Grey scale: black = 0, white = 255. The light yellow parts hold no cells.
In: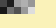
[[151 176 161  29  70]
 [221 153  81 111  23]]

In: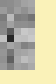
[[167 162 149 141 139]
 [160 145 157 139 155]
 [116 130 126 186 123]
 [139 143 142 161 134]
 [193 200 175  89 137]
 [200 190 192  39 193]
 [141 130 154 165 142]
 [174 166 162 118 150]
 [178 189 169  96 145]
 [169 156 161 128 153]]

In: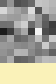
[[182 192 197 105  88  79 148 106]
 [175 188  85 220 144 162 179 215]
 [154 100 151 193 173 155 157 167]
 [ 60  92 148 108 206 184 115 113]
 [ 66  77 243  56 168 131  61  27]
 [201 117 192 137 110 100 166 130]
 [138 202 126 146 135 139 150 153]
 [ 96 129 118 137 179 181 135 147]
 [184 187 166 114 101  97 170 135]]

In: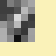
[[165 144 102 125  63]
 [142 185  81  62  62]
 [ 59 151 216 100  68]
 [ 65  59 186 121 151]
 [160  55  78 110 174]
 [158  96  15 140 175]]

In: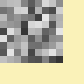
[[141 196 216 136  92 132 190 187 176]
 [208  76  95 180  74 212 207 130 115]
 [175 152 231  63 118 129 149 133 188]
 [180  86 203 222 214  65 143 151 160]
 [228 116  99 177 185  53 181 221  72]
 [146 141  83 143  94 169 154  97 224]
 [192 155 133 111 113 194 164 175  98]
 [173 226 194 168  71 189 126 228  88]
 [ 53  74 129  80  84 110 164 176 192]]

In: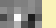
[[126 141 128 129 118 117]
 [122 139 133 154 126 141]
 [ 92  28 143 252 118  71]
 [149  50  82 179 132 127]]

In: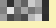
[[ 46 171 203  98 140  48 141]
 [ 49 144 117 165 109 227 128]
 [ 45 214 182  75  98  72 157]]
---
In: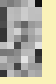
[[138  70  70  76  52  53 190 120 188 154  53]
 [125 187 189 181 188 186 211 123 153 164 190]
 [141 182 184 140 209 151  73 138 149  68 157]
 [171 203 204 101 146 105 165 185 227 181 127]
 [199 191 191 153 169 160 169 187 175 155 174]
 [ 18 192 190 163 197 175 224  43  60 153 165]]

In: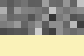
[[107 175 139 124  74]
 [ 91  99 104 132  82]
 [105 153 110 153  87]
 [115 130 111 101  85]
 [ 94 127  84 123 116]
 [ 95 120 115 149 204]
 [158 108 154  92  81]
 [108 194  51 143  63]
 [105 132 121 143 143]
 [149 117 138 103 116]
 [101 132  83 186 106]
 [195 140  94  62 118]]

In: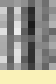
[[145 207 183 171 223 173 171 169 216 167]
 [144  99 104  99  99 113 112 117  94 110]
 [156 210 185 224 236 142 205 226 222 168]
 [143 100 110 122  94 111 125 127  92 117]
 [101  41  49  26  40  93  52  47  47  62]
 [142 147 145 137 154 147 137 152 155 146]
 [111 120 110 131 124 109 133 110 121 102]
 [165 140 163 178 105 151 168 140 108 170]]

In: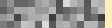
[[116  96 151 126]
 [146 123 164 103]
 [101 168  70 132]
 [103 165 144 196]
 [113 175 173 187]
 [157 153 172  98]
 [172 153 184 219]
 [149 183  64  89]
 [ 81  86 158 172]
 [217 101 120 178]
 [181 120 159 149]
 [163 139 191 101]
 [ 86  93  92 183]
 [184 149 110 181]
 [174 190  61 118]]

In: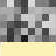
[[138 172 150 128 164 115]
 [218 169 171  89  59  52]
 [ 97 146 110  65 105 127]
 [ 66  77 204  82 183  28]
 [217 177 197 194  77 168]
 [128 188 172 112 174 137]
 [127 174  91 215  69  97]
 [ 83 169 204 206 194 124]]

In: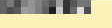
[[100 100]
 [121  78]
 [ 74  89]
 [129 156]
 [147 149]
 [129 126]
 [106  96]
 [ 83  31]
 [158 199]
 [ 52  52]
 [ 87 105]
 [118 220]
 [115  77]]

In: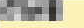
[[169 123 171]
 [ 88 164 154]
 [132 179 212]
 [130 112 142]
 [196  98 118]
 [163  78 165]
 [157 149 188]
 [ 76  48  57]
 [157 146 167]]

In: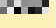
[[189 108]
 [103 235]
 [222   3]
 [143 165]
 [147  17]
 [150  42]
 [ 33 227]]

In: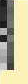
[[ 30  46  50  28 178  35 198 176 161 201]
 [114 100 109 118  82 121  93  96  81  65]]
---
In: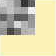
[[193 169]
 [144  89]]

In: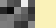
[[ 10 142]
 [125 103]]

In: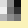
[[114  51]
 [141 115]]

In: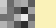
[[116  89]
 [115 178]]

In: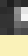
[[ 46 142]
 [ 52 133]]

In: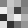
[[192  65]
 [202 239]]

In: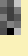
[[ 63 121]
 [ 62  85]]
